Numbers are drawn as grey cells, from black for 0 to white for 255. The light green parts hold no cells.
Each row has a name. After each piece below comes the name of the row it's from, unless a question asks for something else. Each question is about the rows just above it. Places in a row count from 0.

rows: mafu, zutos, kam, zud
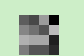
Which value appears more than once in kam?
[167]
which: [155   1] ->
mafu
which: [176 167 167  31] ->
kam
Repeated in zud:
[84]
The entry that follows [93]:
[72]
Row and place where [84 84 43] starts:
zud, 1
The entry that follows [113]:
[84]

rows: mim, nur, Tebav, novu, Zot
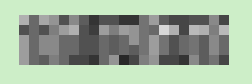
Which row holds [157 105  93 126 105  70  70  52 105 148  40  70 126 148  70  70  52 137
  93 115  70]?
Zot
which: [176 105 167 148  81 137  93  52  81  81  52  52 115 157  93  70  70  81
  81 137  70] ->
mim
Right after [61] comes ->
[157]
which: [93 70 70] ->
mim

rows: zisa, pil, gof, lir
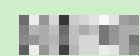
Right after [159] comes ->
[149]
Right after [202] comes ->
[214]
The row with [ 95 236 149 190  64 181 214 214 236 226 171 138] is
lir
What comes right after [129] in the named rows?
[181]

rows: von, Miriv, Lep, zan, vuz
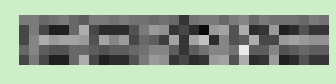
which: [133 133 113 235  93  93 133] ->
zan
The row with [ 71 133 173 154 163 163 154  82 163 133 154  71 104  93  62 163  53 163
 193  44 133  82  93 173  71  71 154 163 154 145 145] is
Lep
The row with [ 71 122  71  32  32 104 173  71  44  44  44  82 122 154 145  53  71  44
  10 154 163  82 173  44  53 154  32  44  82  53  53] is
Miriv
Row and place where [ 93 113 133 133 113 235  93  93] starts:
zan, 17
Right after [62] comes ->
[163]
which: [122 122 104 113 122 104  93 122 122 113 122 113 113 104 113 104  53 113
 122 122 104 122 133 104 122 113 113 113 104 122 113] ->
von
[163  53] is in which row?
Lep

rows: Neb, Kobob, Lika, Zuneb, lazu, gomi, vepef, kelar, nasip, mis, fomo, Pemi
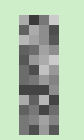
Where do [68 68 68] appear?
kelar
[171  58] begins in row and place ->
Neb, 0
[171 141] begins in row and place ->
Kobob, 1
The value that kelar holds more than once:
[68]

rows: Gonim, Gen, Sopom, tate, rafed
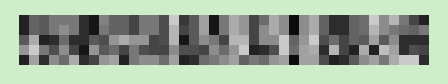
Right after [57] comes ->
[90]
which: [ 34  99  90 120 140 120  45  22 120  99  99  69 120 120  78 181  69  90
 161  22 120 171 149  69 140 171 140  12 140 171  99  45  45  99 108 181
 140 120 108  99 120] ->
Gen
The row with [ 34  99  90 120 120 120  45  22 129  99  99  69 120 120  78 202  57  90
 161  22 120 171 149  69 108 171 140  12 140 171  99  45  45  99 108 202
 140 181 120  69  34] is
Gonim
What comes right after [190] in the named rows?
[161]
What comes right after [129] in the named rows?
[99]

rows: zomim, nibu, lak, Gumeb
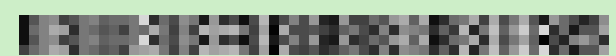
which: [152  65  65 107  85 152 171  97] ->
zomim
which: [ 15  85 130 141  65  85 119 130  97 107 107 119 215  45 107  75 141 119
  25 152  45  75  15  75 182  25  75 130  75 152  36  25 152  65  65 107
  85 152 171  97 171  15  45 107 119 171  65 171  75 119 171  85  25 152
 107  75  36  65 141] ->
zomim
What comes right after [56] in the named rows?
[182]

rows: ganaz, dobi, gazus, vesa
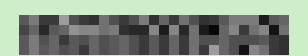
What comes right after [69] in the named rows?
[101]
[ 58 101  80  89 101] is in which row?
vesa
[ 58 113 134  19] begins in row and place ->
dobi, 22
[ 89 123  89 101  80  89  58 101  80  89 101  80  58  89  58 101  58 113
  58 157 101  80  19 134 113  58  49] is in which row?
vesa
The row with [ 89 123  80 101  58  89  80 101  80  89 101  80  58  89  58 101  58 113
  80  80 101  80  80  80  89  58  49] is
gazus
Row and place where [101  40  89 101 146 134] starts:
dobi, 1

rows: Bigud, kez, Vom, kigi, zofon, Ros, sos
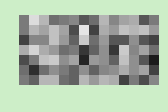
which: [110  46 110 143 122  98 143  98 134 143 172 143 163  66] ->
Ros
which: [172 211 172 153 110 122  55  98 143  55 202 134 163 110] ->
kigi

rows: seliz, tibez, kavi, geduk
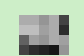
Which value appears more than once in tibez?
[190]
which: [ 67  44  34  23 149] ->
geduk
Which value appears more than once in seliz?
[172]
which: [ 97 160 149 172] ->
kavi
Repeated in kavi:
[160]
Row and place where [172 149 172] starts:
seliz, 1
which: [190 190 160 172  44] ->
tibez

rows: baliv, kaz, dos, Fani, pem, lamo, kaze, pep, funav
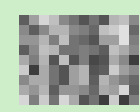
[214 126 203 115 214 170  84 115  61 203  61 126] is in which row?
funav
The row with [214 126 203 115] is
funav
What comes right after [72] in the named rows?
[84]

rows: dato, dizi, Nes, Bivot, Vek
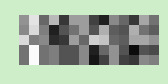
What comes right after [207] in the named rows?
[195]
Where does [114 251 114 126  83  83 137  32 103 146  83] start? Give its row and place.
Bivot, 0
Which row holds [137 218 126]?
dizi
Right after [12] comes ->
[83]
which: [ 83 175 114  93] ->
dizi

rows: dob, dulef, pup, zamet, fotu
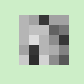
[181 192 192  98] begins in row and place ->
dulef, 0
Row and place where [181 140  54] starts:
pup, 2
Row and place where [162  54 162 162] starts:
dob, 1
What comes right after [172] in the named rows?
[130]
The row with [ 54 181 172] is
zamet
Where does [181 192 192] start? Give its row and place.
dulef, 0

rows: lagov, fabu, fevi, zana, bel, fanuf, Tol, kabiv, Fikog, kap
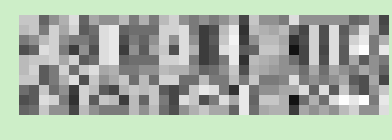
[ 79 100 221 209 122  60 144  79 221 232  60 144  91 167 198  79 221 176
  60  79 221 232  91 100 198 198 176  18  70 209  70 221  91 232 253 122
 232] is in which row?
zana
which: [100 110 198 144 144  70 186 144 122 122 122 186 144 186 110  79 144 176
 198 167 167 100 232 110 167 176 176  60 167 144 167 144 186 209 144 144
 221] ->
kap
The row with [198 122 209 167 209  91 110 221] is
fabu
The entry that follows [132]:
[221]
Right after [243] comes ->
[60]
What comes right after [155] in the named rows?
[144]

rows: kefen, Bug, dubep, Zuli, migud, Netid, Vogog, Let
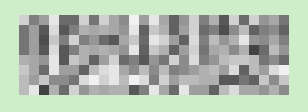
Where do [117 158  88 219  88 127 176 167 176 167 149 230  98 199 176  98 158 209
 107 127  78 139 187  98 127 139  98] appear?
Bug
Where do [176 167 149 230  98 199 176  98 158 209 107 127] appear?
Bug
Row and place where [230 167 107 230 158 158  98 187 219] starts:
Let, 13

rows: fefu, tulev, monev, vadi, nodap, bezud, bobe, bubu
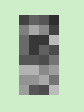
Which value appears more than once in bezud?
[178]
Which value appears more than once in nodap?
[86]
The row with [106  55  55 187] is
monev

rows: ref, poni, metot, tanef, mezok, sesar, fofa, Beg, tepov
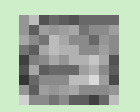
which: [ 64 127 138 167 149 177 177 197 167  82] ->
mezok
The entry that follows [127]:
[138]

